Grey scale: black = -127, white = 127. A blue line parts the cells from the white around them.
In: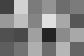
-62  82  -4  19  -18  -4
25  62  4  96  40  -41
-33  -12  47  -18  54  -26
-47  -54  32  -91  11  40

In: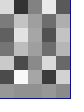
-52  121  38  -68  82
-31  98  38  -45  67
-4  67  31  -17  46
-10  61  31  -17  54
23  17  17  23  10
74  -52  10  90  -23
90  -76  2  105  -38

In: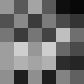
30  78  23  78  -23  -53
30  49  36  49  -83  -90
-46  9  -68  -3  -53  -75
23  -38  36  -38  -113  -119
-9  -68  -9  -60  63  -16
15  -97  15  -97  3  -31

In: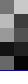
-10  73
25  -45
59  -66
-108  -94
-23  -122

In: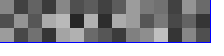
-48  20  -41  43  57  -89  49  -82  43  28  -41  -6  -55  -28  -74
28  -55  -14  -74  36  49  -21  -41  -68  0  14  64  -74  7  -48
7  -62  -28  -68  7  -48  -35  -62  -35  28  -6  -14  -62  20  -21

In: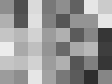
69  63  82  28  48  -42  0  -73
69  56  82  28  48  -36  6  -73
108  41  63  20  -22  41  56  -65
28  14  102  34  -7  -36  -81  6
48  -42  96  0  -42  20  20  102
14  -49  90  -7  14  -30  102  75

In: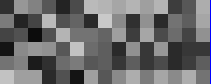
66  31  31  -85  -46  -107  31  -40  10  45  -4  38  10  45  -12
-79  23  2  -40  -92  -52  58  52  38  52  31  52  -66  -40  45
-107  10  23  17  -40  66  -19  -33  -85  17  -72  23  -85  -72  -72
-12  2  -100  -79  -19  -4  -40  -33  -72  -33  -72  -52  -85  -66  -33
-59  -46  -115  -46  52  -12  -12  -27  31  -66  38  -52  -19  -59  17
-4  -92  -59  58  -46  -27  -85  73  10  -79  17  -85  -12  -33  38

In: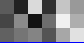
-58  11  -109  -17  113  46
-30  -10  4  -43  39  97
-36  -94  90  -79  69  25

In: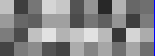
-59  -3  12  -44  -59  44  5  38  -16  38  -16
26  -24  -32  32  32  -52  -9  -32  20  -65  -3
-3  -52  65  98  51  71  98  58  -72  85  44
65  -65  -9  85  71  -44  20  -87  51  -24  -16
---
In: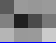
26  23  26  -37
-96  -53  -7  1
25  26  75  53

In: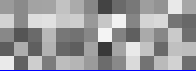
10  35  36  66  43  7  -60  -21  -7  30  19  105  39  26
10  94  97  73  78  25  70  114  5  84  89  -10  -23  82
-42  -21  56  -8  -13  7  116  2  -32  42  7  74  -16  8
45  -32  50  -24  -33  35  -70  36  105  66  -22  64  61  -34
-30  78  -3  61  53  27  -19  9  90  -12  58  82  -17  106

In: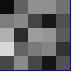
-30  17  15  -14  -115
8  -59  -103  -47  -2
-83  29  21  -36  48
-28  -5  5  -76  88
10  -56  -105  -46  -55

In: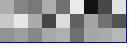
5  -7  44  -14  106  -108  -55  97  46
102  43  -58  92  -31  36  -14  -44  72
30  7  40  47  -16  39  42  56  18

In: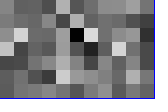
-31  -29  -49  49  -42  -17  12  13  31  -11  5
-18  -24  7  -57  47  -29  -15  -21  -47  -63  -4
83  -20  -22  30  -125  90  -15  12  23  -79  14
-58  -28  -39  28  -44  -93  -33  84  -14  -54  66
-53  -12  8  47  3  -57  7  -31  5  -54  -56
-14  -46  -68  76  25  14  0  -23  48  -8  -34
-11  -5  7  -11  -42  -4  16  -37  -6  -28  -36

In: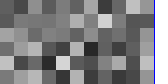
-54  15  -36  -3  -30  38  -67  -24  64  22  -32
-5  -8  -10  1  47  0  81  -2  -42  -39  -38
17  -20  1  -4  -29  13  -29  -15  -39  21  35
29  53  -40  -62  52  -87  -31  -64  -32  31  -16
-55  -22  -84  85  -37  -49  2  42  -49  63  65
31  55  -22  -73  51  -66  -28  -69  -55  21  -5

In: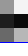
116  24
-116  -97
55  -22

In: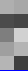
39  47
-58  -52
81  -1
52  31
-65  53

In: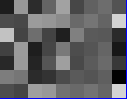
24  -83  -27  34  -56  -30  -18  -44  -98
-55  27  22  11  -22  -10  -27  82  -51
-59  -17  -60  -96  0  -37  -39  -85  66
27  -97  -57  -6  -50  -42  -26  -104  -62
26  -91  -42  31  -54  -36  -21  -71  -87
-9  -84  -76  -52  -37  -43  -32  -125  -2
-59  31  24  -14  -22  -12  -26  84  -50
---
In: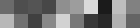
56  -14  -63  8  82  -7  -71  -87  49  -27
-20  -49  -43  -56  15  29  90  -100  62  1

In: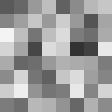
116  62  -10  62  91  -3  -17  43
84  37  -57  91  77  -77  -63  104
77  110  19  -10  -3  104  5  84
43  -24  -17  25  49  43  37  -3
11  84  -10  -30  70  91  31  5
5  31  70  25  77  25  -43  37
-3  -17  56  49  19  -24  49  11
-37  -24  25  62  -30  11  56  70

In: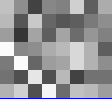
123  7  14  44  57  88  50  -33
65  14  -61  7  1  80  -33  44
57  -41  73  -25  -41  -33  -5  14
50  80  -47  117  -19  65  57  29
29  -74  36  -33  36  -19  22  1
-5  123  -25  29  36  88  50  14
-13  -47  102  -47  57  -61  -13  -13

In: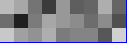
72  32  18  46  -4  4  4  -40  80
59  39  -11  -68  24  -33  -26  46  -26
-18  -96  -4  39  24  12  -18  12  -48

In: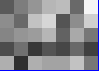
47  -80  47  35  35  66  -8
13  -22  66  86  -43  13  79
5  21  28  54  -29  41  -8
-37  -2  21  54  60  -22  117
-51  -15  -72  -43  -57  -22  -64

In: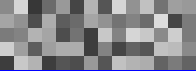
78  31  -34  31  45  45  -66  3  -58  -28  -42  65  59  10
37  18  -50  45  -34  -20  37  18  -12  3  -20  92  -58  -4
10  86  -72  -20  25  -58  51  -42  86  18  65  -12  31  25
-4  3  51  37  -50  -12  -66  72  3  86  72  10  78  -4
-66  72  51  -66  -42  -50  25  -42  65  51  45  -28  -4  -28

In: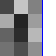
43  -91  29
-13  -49  15
-28  -83  56
-57  69  1
